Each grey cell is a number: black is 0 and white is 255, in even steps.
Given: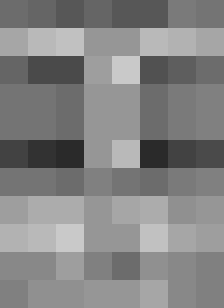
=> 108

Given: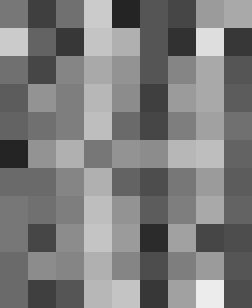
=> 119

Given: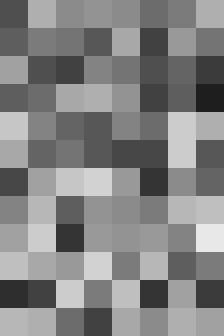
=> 79

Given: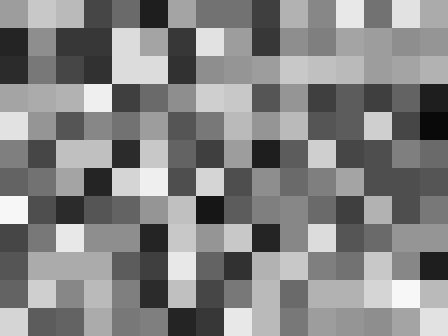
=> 157

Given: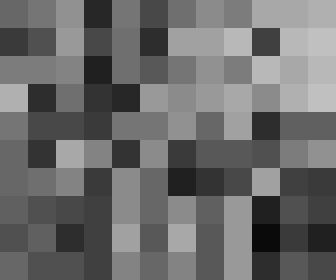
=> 103

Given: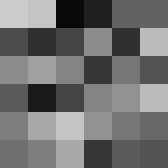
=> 204
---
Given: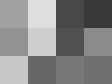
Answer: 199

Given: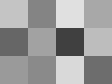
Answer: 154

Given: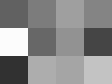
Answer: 49

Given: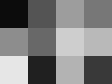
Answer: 230

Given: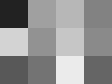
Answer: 88

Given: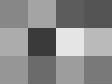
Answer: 150

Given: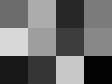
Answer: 24

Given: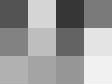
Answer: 177

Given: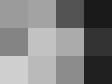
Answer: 207
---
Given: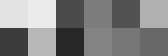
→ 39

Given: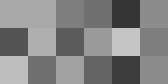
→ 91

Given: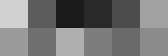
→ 175

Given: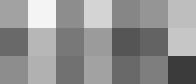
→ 120

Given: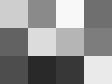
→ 181

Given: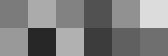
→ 177
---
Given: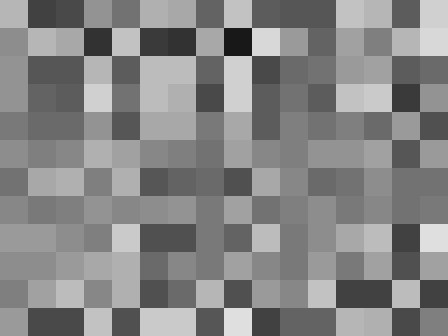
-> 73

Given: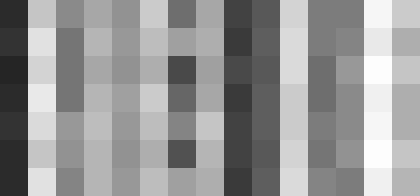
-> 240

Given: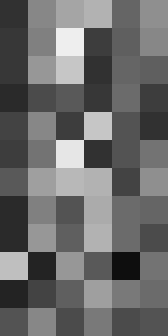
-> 75

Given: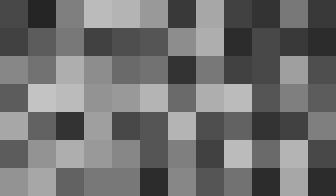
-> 167

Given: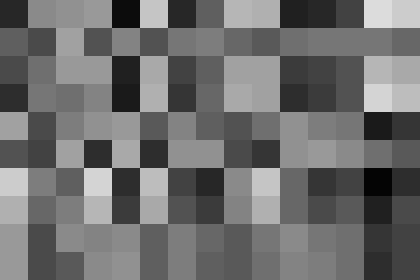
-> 45

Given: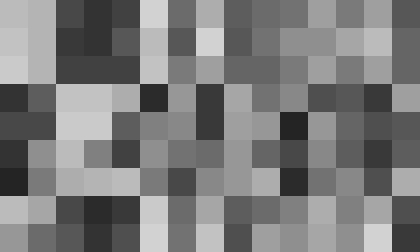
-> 210
